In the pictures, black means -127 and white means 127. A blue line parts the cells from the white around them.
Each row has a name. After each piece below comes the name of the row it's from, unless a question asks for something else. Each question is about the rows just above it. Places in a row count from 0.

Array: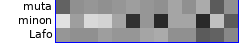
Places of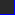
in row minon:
7 10
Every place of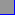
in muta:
2 4 6
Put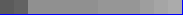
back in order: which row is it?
muta

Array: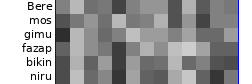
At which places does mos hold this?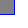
6 11 12
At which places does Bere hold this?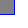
0 5 11
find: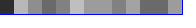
gimu
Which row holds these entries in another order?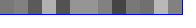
Bere
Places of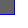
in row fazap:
0 11 12

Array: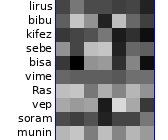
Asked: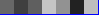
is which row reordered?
bibu
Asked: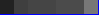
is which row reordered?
lirus

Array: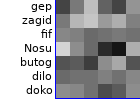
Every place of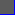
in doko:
4
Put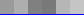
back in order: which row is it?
zagid
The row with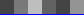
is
gep
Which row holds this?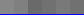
fif
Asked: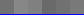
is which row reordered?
fif
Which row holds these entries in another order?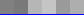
zagid

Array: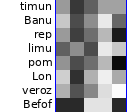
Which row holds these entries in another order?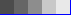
Banu
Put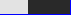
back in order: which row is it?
Befof
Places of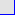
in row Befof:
2 3
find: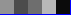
pom
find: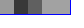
timun
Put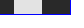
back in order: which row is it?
Befof
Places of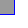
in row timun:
0

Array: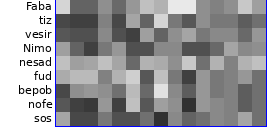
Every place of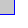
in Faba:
13
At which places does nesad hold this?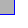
6 11 13
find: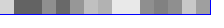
Faba
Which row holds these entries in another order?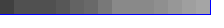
vesir

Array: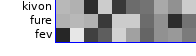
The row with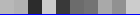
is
kivon
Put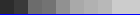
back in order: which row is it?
kivon

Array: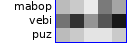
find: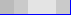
puz
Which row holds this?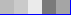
mabop
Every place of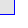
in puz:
2 3

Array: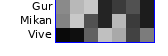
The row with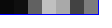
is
Vive
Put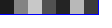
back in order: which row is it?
Mikan
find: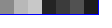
Gur

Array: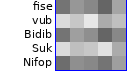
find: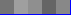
Bidib
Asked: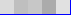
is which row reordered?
Suk
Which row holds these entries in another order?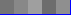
Nifop

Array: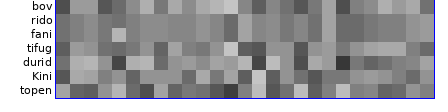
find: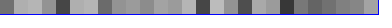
durid
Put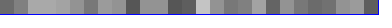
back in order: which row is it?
tifug
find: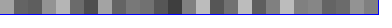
topen

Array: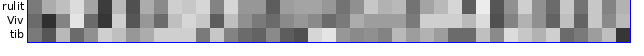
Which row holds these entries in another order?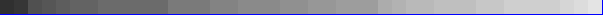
Viv
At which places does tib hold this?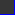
42

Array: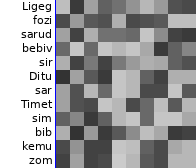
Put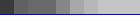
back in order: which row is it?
bebiv
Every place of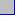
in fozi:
8 9
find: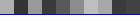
bib
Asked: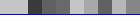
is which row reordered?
sim
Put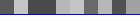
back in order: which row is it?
sar

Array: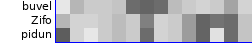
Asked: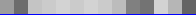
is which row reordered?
Zifo
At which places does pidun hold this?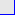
2
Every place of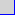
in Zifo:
1 2 7
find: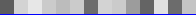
pidun
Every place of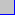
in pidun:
13
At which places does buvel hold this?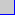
2 3 9 11

